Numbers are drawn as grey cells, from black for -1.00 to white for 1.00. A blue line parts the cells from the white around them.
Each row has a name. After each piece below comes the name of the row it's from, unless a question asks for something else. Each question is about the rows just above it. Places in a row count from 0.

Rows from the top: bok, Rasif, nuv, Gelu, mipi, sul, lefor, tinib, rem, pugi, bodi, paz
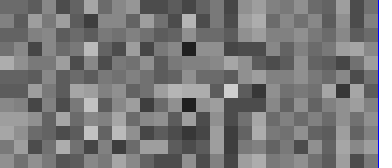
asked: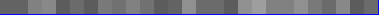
nuv
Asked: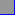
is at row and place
bok, 9
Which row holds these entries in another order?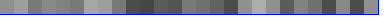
paz
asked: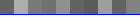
pugi
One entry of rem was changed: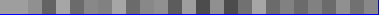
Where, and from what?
26, 0.13
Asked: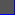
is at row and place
paz, 4
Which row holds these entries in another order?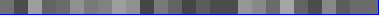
bok

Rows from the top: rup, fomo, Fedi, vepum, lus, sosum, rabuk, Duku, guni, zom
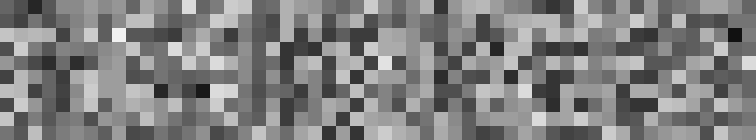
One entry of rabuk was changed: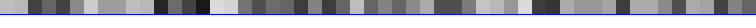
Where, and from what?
9, 0.54
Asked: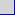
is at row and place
rabuk, 16
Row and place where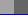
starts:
Duku, 49
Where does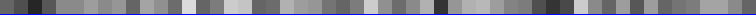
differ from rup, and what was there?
42, 0.03

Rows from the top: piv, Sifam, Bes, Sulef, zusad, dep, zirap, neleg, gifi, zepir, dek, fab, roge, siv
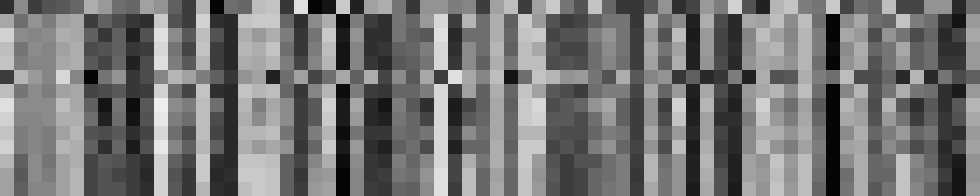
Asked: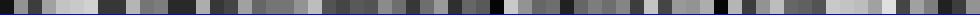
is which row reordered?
roge
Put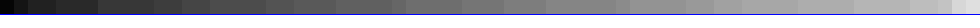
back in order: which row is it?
zusad
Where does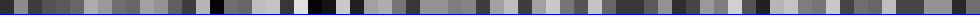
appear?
piv

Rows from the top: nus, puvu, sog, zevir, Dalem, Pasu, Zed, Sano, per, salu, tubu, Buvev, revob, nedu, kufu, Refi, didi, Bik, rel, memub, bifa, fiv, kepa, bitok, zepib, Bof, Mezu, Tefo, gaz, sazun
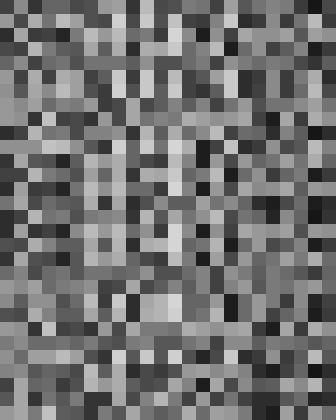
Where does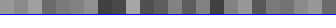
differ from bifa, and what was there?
10, -0.43
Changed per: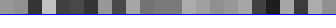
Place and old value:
11, 0.02
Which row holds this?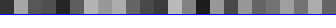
Buvev

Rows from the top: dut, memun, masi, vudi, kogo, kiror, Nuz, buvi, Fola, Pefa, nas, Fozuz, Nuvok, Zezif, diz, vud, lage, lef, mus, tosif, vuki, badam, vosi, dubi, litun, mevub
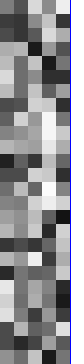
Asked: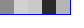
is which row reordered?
lage
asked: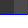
lef
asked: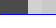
Nuvok
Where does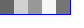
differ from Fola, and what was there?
0, -0.25

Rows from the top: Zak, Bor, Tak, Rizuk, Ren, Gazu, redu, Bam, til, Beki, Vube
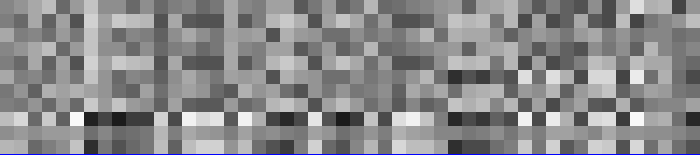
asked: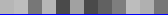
Ren
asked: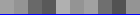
redu

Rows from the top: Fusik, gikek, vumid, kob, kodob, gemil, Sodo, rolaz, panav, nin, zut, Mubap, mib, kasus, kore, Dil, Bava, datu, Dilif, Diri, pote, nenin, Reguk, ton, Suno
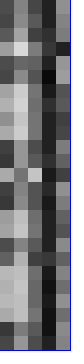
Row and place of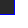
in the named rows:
kasus, 3
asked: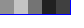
panav

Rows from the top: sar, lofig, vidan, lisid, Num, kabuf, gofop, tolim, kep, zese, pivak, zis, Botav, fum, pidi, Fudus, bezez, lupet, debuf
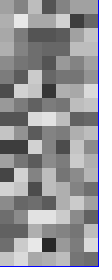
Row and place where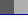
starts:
pidi, 3
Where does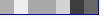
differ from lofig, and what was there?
1, 0.82
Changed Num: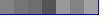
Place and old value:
0, 0.09
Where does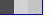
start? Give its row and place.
gofop, 0
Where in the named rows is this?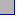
Botav, 6
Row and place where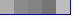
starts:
bezez, 2

